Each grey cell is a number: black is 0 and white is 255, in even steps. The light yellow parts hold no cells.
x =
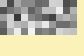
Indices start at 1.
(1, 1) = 192
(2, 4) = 168
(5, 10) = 199
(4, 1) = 110
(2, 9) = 238
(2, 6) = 127
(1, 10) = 77
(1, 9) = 207
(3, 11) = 157
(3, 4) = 225
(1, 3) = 169
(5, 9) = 212
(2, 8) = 191
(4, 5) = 223
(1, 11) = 94

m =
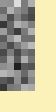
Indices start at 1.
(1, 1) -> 150
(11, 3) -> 149
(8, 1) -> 74
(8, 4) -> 118
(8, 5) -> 102
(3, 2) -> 79
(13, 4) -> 176
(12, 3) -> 143
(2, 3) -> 142
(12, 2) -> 72
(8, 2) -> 126
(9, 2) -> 163
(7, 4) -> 157
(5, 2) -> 99
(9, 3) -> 88
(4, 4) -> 159
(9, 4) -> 175
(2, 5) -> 81
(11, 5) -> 151
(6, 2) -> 149
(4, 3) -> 177

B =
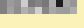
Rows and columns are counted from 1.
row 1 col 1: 128
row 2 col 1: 128
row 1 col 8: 173
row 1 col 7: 120
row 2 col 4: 175
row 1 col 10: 165
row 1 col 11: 150

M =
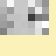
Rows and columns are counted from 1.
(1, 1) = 193
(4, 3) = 197
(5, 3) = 196
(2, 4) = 201
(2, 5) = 153
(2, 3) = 200
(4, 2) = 148
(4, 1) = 157
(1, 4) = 200
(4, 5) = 183

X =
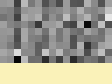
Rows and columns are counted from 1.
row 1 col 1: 150
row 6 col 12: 126
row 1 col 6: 150
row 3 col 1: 115
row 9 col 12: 88
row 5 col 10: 149
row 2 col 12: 175
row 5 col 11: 116
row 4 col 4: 140
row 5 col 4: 167
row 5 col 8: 166
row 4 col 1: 160
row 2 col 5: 156
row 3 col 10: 189
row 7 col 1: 144
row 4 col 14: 109
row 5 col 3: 85
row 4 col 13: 9
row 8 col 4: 138
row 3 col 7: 102
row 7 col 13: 51
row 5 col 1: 150
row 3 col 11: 126
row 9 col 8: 115
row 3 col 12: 153
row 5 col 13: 162
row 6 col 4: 168
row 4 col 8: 154
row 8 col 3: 218
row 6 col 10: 146
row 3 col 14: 131
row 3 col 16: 229
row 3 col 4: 169
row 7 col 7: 107

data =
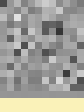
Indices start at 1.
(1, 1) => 76
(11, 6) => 132
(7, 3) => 202
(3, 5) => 168
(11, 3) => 145
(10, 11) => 160
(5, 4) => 105
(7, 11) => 168
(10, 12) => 129
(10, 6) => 153
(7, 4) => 80
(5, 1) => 150
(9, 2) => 175
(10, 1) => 154
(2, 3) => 136
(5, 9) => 53
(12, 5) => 126
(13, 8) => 176
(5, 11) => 143
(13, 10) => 189
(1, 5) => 156
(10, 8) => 149
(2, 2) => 156
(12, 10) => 153
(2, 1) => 162
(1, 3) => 182
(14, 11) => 150
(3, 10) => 147
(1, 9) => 140
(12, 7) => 197
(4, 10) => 162
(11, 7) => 149
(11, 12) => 201
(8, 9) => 144
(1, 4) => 131
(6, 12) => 174
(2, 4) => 172

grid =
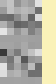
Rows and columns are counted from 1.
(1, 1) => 181
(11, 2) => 172
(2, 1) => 154
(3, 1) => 110
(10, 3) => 166
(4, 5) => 125
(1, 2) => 195
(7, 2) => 164
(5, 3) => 149
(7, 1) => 164
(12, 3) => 162
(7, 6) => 158
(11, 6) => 112
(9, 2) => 118
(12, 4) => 161
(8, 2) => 153
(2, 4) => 185
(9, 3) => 178
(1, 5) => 158
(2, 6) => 112
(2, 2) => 193

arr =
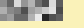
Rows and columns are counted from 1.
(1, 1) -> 143
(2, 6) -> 178
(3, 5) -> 178
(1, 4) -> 149
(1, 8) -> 219
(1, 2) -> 100
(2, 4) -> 80
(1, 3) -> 218

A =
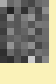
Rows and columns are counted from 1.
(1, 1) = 170
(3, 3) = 87
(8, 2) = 106
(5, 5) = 133
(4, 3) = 87
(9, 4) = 55
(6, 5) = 79
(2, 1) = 86
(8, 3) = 79
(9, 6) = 78
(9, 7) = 134
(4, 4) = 113
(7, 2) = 148
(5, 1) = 61
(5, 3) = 90
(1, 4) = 84
